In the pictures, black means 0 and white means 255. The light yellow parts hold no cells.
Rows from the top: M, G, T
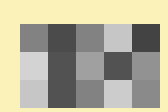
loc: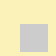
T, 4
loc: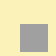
G, 3
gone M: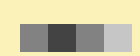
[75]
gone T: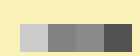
[198]
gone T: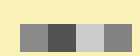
[198]
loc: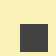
M, 5
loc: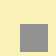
G, 5

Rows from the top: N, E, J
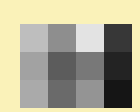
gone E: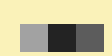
[120]
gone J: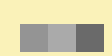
[21]
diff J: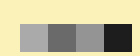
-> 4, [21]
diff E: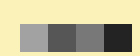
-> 2, [92]

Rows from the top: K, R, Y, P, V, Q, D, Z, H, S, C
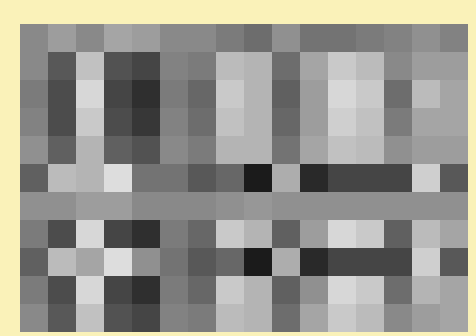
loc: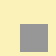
D, 9
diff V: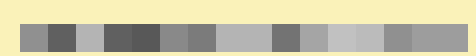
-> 5, [82]

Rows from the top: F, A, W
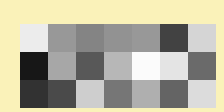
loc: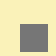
W, 4
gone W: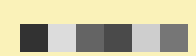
[175]
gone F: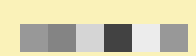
[146]
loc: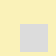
W, 7

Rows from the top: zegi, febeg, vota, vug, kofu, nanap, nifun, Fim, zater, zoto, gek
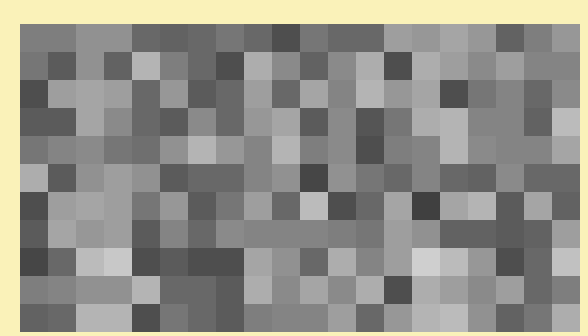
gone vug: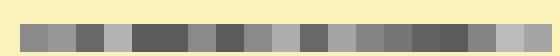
[85]
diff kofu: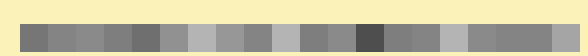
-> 4, [118]
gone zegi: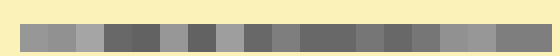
[78]
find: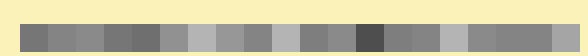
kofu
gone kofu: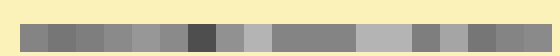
[111]

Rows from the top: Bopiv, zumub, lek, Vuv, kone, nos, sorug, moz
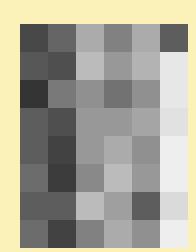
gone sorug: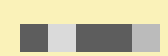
[159]
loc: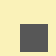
zumub, 1
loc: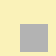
zumub, 5
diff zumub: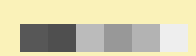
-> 6, [231]
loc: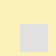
Vuv, 6
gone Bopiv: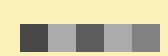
[101]
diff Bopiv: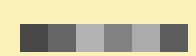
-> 3, [171]

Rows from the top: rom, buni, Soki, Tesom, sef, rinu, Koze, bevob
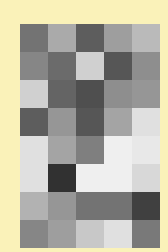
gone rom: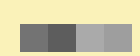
[186]
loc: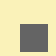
Soki, 2
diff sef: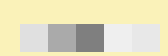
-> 2, [164]
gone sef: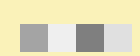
[232]
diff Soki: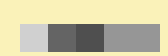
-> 4, [142]
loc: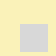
rinu, 5
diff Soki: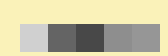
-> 3, [79]

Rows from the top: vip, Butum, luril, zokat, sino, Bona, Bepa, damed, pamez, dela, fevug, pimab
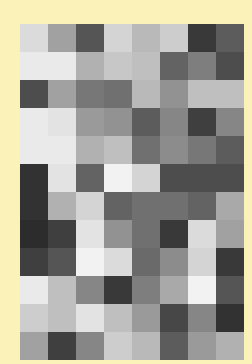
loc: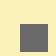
pamez, 5
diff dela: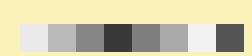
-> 2, [191]
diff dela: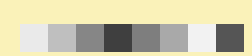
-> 4, [57]
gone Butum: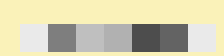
[199]
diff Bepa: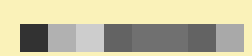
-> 3, [212]
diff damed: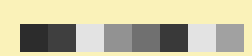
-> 7, [219]
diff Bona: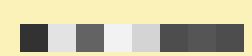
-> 7, [77]

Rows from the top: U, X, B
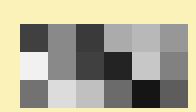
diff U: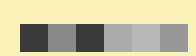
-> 1, [64]
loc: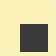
U, 3
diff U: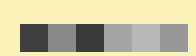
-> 4, [171]
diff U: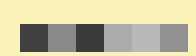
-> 6, [151]
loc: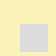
B, 2

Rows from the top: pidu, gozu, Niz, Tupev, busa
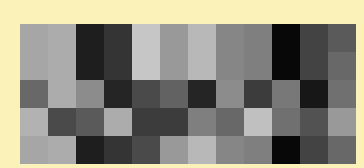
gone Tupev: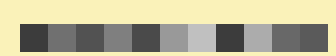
[178]
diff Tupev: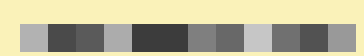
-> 9, [192]
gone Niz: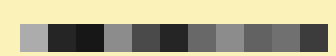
[120]

